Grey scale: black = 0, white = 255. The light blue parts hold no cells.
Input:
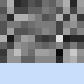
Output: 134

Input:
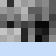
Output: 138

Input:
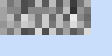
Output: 218

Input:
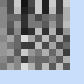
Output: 90

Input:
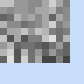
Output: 69

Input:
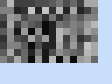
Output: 104

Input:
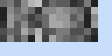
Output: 34
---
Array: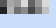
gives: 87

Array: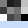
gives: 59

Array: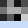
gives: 117

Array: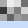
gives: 55

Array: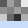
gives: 143

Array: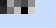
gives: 30

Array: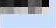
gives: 31
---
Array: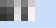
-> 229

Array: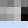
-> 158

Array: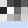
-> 182

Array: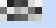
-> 103

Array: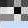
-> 138

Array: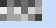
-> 194
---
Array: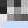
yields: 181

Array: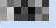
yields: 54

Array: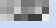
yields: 133

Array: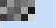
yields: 134

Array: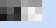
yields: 153

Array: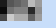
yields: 156
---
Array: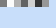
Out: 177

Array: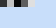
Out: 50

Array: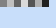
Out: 100

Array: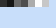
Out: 105

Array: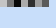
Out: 8

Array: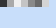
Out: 239

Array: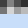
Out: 48

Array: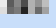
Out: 121

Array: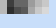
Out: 77

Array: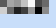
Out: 32
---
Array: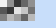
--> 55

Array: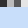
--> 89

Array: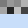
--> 137

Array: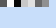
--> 9

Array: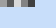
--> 217

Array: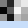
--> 205

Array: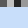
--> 39

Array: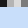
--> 218
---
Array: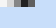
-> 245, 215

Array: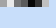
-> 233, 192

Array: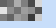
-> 228, 215

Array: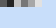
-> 225, 195

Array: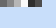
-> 249, 182

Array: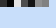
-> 227, 143
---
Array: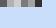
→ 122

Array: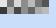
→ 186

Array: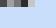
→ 117

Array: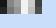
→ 242

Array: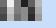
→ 32

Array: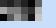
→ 34

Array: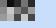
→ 41
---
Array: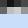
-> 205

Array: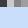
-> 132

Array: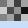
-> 63

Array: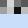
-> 17

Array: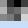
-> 77

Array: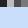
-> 78

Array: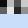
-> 38
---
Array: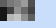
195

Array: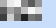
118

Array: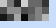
166

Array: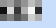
85

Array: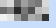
159

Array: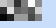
155
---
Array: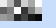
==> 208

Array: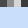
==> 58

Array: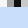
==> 201

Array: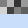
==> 154

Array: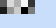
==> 246

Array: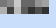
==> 103

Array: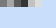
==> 52
